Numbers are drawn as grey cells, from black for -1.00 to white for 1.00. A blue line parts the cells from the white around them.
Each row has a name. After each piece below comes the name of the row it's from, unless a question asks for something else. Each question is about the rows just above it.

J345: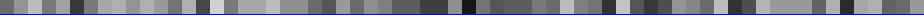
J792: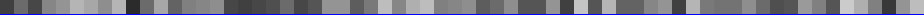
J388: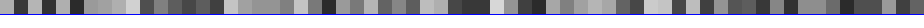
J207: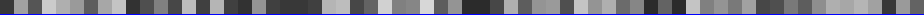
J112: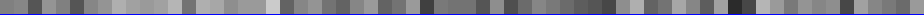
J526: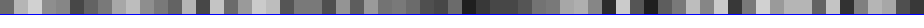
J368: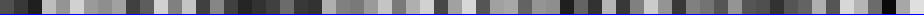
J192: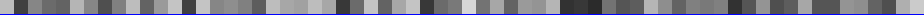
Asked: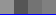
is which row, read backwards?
J368
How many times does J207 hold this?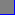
3
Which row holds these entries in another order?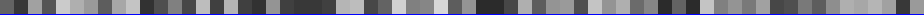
J207
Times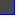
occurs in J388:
4
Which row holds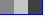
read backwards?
J192

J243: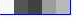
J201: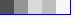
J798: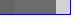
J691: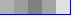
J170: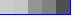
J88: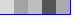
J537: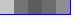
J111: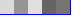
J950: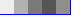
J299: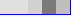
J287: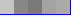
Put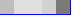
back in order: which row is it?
J299
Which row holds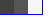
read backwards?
J243
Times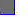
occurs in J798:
3
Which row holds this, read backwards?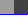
J243

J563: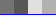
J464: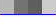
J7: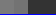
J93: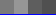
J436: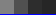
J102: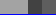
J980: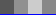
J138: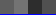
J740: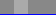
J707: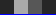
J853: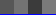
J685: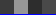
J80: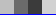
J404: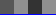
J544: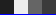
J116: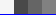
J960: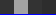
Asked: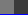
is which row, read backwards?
J853
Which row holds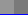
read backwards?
J93
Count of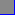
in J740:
3
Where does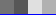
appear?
J563
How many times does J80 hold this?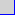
1

